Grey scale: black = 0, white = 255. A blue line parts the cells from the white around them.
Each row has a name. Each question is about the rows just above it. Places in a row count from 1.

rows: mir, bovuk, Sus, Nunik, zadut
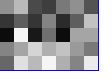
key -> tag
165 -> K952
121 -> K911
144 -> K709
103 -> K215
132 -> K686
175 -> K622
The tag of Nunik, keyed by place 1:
K686
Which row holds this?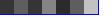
bovuk

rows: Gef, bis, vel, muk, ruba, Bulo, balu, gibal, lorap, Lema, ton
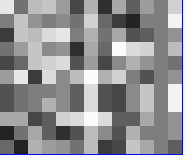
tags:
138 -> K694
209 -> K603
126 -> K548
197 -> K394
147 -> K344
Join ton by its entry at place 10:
K394
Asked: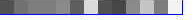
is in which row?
balu
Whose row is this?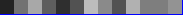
Lema
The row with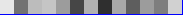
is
Gef
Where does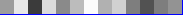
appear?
Bulo

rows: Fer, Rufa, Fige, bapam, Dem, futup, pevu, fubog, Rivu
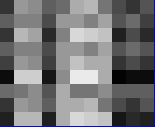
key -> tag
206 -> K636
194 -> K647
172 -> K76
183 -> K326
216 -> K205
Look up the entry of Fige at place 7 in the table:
K636
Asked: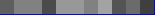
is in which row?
Rufa
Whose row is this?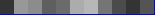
Fer
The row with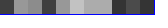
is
Dem
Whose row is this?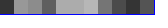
fubog
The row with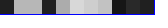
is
Rivu

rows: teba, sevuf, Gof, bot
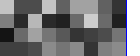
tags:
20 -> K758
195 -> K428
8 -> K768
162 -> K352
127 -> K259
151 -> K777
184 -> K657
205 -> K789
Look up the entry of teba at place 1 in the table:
K428
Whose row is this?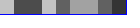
teba
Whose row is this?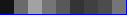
Gof
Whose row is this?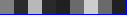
sevuf

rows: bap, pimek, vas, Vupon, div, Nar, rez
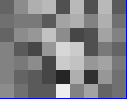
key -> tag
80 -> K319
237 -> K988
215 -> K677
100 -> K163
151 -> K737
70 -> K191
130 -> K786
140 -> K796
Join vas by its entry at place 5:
K796
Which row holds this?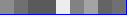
rez
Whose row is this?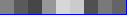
Vupon

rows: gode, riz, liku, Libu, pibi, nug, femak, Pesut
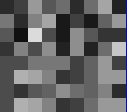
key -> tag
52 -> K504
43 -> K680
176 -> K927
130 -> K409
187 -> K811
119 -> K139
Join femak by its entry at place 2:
K504
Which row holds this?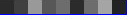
gode
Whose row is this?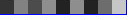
Libu
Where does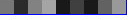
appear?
riz
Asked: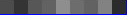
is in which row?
femak
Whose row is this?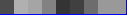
Pesut

